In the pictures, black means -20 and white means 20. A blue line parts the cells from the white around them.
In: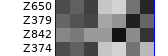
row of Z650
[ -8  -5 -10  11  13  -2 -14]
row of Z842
[  1  -1   4   4 -17   2 -12]
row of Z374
[ -8  -5 -10  11  13  -2   9]

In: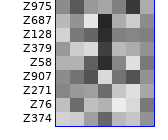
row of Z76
[10 -3 10  8 17 14 -1]
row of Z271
[ 1  4  5 -3 11 15  6]
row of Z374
[13 12  5 -4  9 11  3]
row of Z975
[  2  -6   4   6   0 -11   7]
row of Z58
[  8   8  -5 -13   1  15  -1]

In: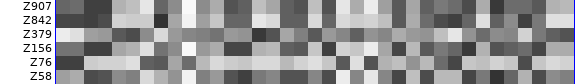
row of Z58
[  5   7  -8  -7   2   0  14   8   3  18   0   4  -7 -10  -1   1  -7  -7
   1  -8  17   1  16   1  -9  10  -8   9   9  -9  -1 -12  -4   8  -8   2
   0]
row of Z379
[ 17  15   5   4  -6  -8   2  14   4   1   0  -2   4   3 -11  -7   6   0
  -6   4   1  -5   3   1   7   4   3  10  16   3  -3   2   1  13  -1  -5
  -7]

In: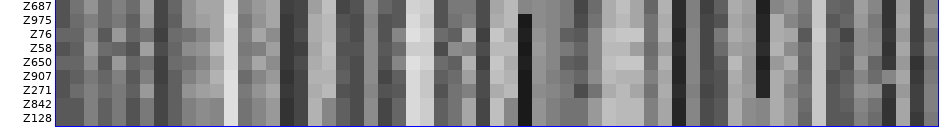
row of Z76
[ -4  -4   2  -6   4  -4  -2 -10  -3  -2   1   6  14   0   6   2 -11  -8
   7   9  -6  -8   2  -7   1  15  13  -3  -5   8 -10  11   7 -15   3   1
  -5  -6   1  10  11  11  -2   8 -14   1  -9  -1   7   5 -14   7   6  -6
  12  -4  -9   2   0 -11   4 -10  -1]
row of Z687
[ -7  -2   3  -3   0  -3   5  -9  -4   3   6   6  14   1   4   6 -10  -9
   5  10  -9  -7   2  -4  -6  13  12  -7  -1  -1  -8   6   9   1   2   1
  -1  -9  -3   7  10   6  -4   8 -13   0 -10  -5   7   5 -15   1   3  -1
  11  -4  -5   5   1 -12   5 -10   1]

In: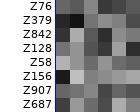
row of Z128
[ -2   3  -7 -11   5 -13]
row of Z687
[-10   4  -3  -8   7   0]
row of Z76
[ -4  -6   1 -11  -9  -6]
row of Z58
[ 8  3 -3  3 -3 -5]

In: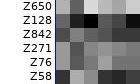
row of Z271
[ 4 -7  1  3  1 -1]
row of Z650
[ 8 -5 14  9  6 12]
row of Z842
[ -8   0  -5  -7 -11 -11]

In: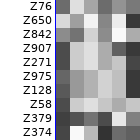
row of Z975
[ -4   4   8  13  10 -11]
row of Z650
[ 14   5  18   1  17 -11]
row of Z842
[ 2 -2 13  2 19  7]
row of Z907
[ -8  12  15   7  -5 -11]

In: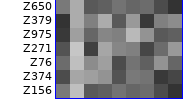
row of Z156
[ -1  10  -6  -5  -2  -4  -3  -8 -12]
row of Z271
[ -7  11 -10   6   1   0  -9  -3   4]
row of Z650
[ -1   7  -6  -5  -2  -4  -3  -8 -12]
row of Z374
[ -8   6   5   3  -7  -1  -2 -11  -9]
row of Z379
[-12   7   0   7  -6   4 -11   0   2]

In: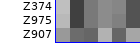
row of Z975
[  9 -10  -1   2   0  -7]
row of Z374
[ 10 -10  -1   2   1  -7]
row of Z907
[ 4 -3 -4  8 -4  6]

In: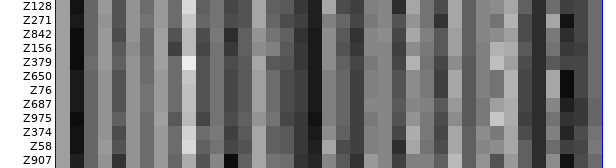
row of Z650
[  5 -16  -4   3  -7   3  -3   4  -3  11  -7  -2  -9  -6   5  -3  -8 -10
 -16   0  -4 -10   0   1  -7   2  -1 -10   6  -6   0  -2   8  -9 -13   6
 -18  -9  -3]
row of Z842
[  5 -18  -4   4  -8   3  -4   5  -7   9  -8  -1 -13  -5   3  -2  -5 -12
 -16   2  -6 -12   1   2  -9   6   0  -6   5  -5   1   2   5  -8 -13  -1
 -13  -9  -3]
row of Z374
[  5 -17  -4   3  -8   3  -3   4  -3  13  -3  -1 -10  -6   6  -5  -6 -11
 -16   2  -5 -10   0   1  -9   7  -1  -9   6  -5   2  -1   6  -8 -13   0
 -14  -8  -2]
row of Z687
[  5 -16  -4   3  -7   3  -2   4  -3  10  -7  -2  -9  -6   5  -3  -8 -10
 -16   0  -4 -10   1   1  -6   1   0  -6   4  -6  -1   5   7  -9 -13   1
 -15 -11  -4]

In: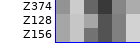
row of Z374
[  3  12  -4 -11   1   7]
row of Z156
[ 6 11 -2 -7  0 13]

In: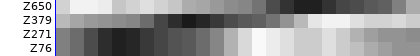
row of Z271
[  0  -3  -8 -13 -15 -14 -11  -9  -7  -6  -3   1   8  14  19  17  15  12
  12  15  12   8   5   3   3   2]
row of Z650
[ 13  18  18  17  11  13  15  13  11   7   6   4   2   1  -2  -8 -12 -15
 -15 -12  -9  -8  -6  -5   0   7]
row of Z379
[  9   6   4   3   2   1  -3  -9 -13 -16 -14 -11  -8  -6  -5  -2   3   9
  16  18  18  15  13  13  14  12]

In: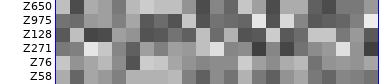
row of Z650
[10 -8  7  5 -1  9 12 10 10  3 -8  1 -4 11  5 -8  7  7 -5 -8 -1 -1  4]
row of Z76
[11  3  6  9  2 -7 12 11  6  3  1  2  2 12  5  2  7  9 -2  3  4  3  6]
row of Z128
[-6 10 -9 -8  5  3 -7 -6 -2 -5 10 -3  8 -7 -6 12 -6 -3 11 11 -1  4 -6]

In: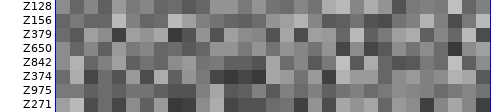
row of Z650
[  2  -4   1  -5   4  -1   1  -4  -3  -6  -4   3   3  -1   3  -2   3   1
  -2   3  -9   2  -9  -6   2  -2   2  -3 -11   2   5]
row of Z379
[ -3  -6   5   2 -10   5   3   6 -11  -7   3  -7   5   2   1  -7   6  -8
   5   4  -4   9  -5  -1   5   7  -5   1  -4   9  -8]
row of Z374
[ -3   7  -9  -3  -7   4  -8   7  -5   3  -1  -9 -11  -9 -11   6   4  -2
   4 -10   8   4   4  -4   2   4   0   2   8   6  -6]
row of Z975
[-1 -1 -5 -3 -5 -2 -2 -5 -7 -7  0  6 -6 -5  0 -6  0 -3  0 -5 -2  0 -3 -1
  2  1  0 -3 -1  1 -2]

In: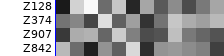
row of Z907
[-11   7   8  -4  12   0  -8  -7  10  -1  -4  -7]

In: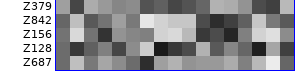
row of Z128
[ -3 -11  -5   0  -9   2  12 -16 -11  -8   8  -6   1  -4 -15   6 -10]
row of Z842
[ -4  10  -6  -2   5  -1  16  13  11  11  -8 -13 -10  -5  11  -1  -6]

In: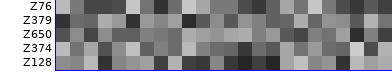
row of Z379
[-12  -3  -4   7   4 -12   4   1   5 -13  -6   2  -6   3   0  -5  -4   7
  -4   3   2  -6   8  -2]
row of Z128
[  2   1   9 -12   1   3   5 -10   8 -10 -11   1 -11 -14 -10 -14   6  10
   1   3 -12   9   5   7]
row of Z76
[  9  -1  -9  -9  -8  11  -2 -12  -3  11   6  -1  -1  -8 -11  -5   6  -2
  11  -1  -8 -11  -6 -10]

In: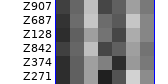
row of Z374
[-13  -5   5   0 -13   4  -1]
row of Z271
[-13  -5   5 -15  -7  13   2]
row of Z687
[-12  -3  11  -3  -6  11   1]
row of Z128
[-13  -5   5  -2  -9   7   1]

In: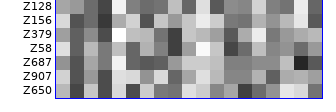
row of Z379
[  5  -5   2  -8  20  10   9  -2 -10  11   9   5  -6   7  17  -1   4   7
   9]
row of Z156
[ 14  -7  -3 -11   7  13  -7  11   4  11  17  12  -1  -2   8   3   9  16
  -6]
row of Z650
[  9  -9  11  -8  14  -8  12  -1  -2  15  12   1   6 -10  -3   3  16  14
  -2]
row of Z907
[13 -7  4 -8 15 14  3 14 -4  6 15  9  1  1  8 -5  7  8  5]
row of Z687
[  3  -7   6  -1  18  -4  -6  -5   4  12  12  10   0   0   2   2  10 -14
  -6]
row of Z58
[ 15  -5   9  -1  10  -4   8   0 -10   5  19  11  -9  -3  10   1   3  -3
   4]

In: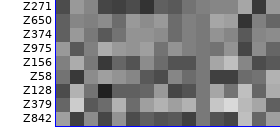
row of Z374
[-5  4 -1 -6 -2  3  3  2 -3  0 -1  3  1 -6  1  2]
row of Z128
[ -8   8  -2 -15  -5  -5  -4   4  -9  -7  -1   6  -2  10  -4   7]
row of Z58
[ -2 -11   2   5   3   1  -6  -8   1  -3  -1 -10 -10  -3  -2   8]

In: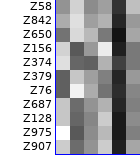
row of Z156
[ 13  -6   4  17 -15  -1]
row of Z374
[ 15  -4  -5   8 -10  -1]
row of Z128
[ 11  -4   1  12 -16   2]
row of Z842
[  7  15   5   8 -14   4]

